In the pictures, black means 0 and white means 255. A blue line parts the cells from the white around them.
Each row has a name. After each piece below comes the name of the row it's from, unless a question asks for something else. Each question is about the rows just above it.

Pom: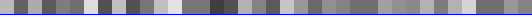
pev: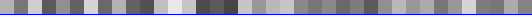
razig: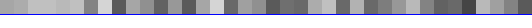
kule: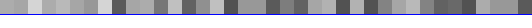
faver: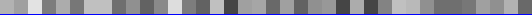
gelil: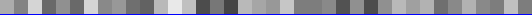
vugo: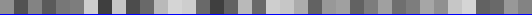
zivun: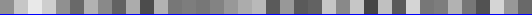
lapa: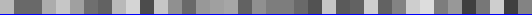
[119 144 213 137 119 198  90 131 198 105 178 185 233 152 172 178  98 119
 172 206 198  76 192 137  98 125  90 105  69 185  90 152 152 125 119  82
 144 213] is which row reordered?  pev
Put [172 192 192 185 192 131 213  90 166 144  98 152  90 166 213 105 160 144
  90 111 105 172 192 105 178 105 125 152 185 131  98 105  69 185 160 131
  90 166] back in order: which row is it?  razig
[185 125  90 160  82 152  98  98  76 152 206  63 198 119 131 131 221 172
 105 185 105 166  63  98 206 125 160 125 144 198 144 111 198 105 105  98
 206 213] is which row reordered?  lapa
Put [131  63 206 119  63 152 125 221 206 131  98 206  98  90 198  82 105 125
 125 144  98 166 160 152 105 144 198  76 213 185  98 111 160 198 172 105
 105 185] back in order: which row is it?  lapa
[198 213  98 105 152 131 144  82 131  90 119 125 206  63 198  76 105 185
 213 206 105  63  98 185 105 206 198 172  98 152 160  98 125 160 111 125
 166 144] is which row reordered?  vugo

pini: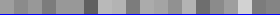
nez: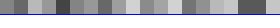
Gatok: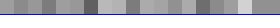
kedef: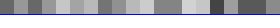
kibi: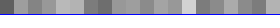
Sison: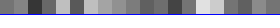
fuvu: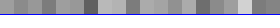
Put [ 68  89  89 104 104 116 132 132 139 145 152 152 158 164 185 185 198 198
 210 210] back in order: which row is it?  nez
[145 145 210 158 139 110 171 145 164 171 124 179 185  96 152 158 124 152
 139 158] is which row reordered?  Gatok
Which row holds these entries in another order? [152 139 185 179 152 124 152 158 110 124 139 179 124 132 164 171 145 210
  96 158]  pini

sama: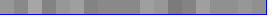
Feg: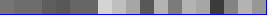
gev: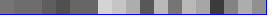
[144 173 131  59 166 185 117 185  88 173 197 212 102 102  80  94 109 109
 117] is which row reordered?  gev
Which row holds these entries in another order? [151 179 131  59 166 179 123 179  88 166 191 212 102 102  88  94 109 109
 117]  Feg

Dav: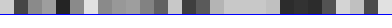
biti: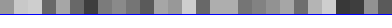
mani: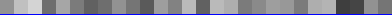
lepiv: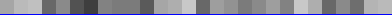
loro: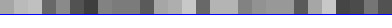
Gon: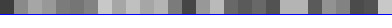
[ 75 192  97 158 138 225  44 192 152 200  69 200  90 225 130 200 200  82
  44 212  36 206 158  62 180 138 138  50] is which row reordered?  Dav
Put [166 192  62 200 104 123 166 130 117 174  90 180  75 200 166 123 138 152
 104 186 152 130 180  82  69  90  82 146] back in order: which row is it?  loro
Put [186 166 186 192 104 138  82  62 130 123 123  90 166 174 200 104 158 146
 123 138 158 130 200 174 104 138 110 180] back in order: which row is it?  lepiv

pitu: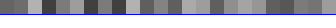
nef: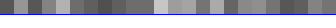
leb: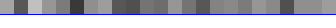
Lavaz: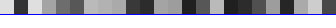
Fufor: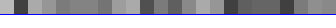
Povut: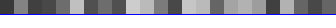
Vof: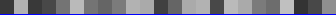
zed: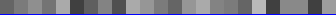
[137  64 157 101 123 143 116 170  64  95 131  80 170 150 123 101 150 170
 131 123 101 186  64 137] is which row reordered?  zed
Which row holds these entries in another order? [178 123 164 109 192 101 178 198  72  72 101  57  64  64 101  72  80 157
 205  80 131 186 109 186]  Povut
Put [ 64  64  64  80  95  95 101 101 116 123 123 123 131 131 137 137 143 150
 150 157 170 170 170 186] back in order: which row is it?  Fufor
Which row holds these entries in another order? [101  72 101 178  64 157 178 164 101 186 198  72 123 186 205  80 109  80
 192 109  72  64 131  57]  Povut
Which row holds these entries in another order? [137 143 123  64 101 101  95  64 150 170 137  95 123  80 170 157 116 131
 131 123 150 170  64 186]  Fufor

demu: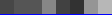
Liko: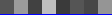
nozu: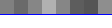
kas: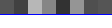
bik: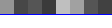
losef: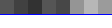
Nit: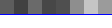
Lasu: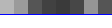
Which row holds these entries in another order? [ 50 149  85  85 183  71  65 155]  losef
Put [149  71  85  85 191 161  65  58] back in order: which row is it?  bik
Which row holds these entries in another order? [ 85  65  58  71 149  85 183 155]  Lasu
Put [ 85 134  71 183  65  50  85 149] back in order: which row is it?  demu
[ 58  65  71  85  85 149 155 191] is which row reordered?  Liko

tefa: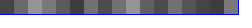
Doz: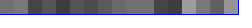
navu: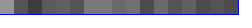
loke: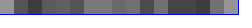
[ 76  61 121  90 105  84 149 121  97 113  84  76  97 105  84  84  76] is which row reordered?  navu
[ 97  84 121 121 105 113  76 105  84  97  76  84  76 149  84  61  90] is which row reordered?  navu
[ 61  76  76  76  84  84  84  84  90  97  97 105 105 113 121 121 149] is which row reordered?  navu
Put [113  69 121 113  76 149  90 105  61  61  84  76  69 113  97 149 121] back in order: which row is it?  tefa
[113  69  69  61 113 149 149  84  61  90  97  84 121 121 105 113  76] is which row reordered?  loke
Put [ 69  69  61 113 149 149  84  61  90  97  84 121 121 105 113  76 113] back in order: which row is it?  loke

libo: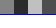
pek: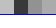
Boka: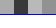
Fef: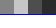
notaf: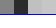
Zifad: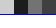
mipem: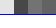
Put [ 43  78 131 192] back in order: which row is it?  libo
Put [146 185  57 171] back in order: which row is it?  Boka
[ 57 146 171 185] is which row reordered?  Boka
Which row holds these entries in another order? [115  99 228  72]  mipem
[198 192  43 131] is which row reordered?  notaf

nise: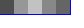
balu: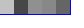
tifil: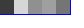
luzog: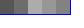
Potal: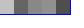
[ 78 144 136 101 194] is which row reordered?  Potal
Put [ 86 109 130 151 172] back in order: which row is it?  luzog
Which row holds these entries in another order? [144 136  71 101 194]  balu
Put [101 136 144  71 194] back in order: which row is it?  balu
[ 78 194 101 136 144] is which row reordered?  Potal

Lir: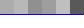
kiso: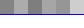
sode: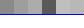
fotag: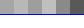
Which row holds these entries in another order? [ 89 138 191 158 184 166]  fotag
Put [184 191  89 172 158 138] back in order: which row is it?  sode
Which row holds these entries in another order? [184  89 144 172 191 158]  Lir

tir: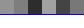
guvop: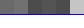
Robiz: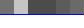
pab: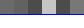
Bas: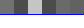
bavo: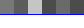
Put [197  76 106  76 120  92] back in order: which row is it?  bavo
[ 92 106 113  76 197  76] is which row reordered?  Robiz
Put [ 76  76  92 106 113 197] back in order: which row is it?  Robiz
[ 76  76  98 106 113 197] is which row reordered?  Bas
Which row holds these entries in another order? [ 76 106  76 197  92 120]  bavo
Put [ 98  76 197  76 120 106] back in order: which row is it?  pab

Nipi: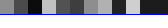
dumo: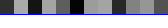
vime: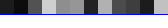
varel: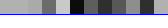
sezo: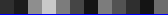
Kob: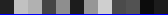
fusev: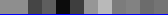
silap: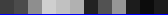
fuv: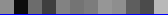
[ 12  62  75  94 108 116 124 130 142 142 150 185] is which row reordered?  fuv
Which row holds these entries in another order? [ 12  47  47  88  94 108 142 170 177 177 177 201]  varel
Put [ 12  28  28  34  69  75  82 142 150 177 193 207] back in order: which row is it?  Kob
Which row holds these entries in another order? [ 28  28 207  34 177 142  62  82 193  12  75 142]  Nipi
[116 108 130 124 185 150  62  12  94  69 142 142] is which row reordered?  fusev
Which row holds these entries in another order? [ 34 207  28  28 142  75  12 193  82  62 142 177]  Nipi

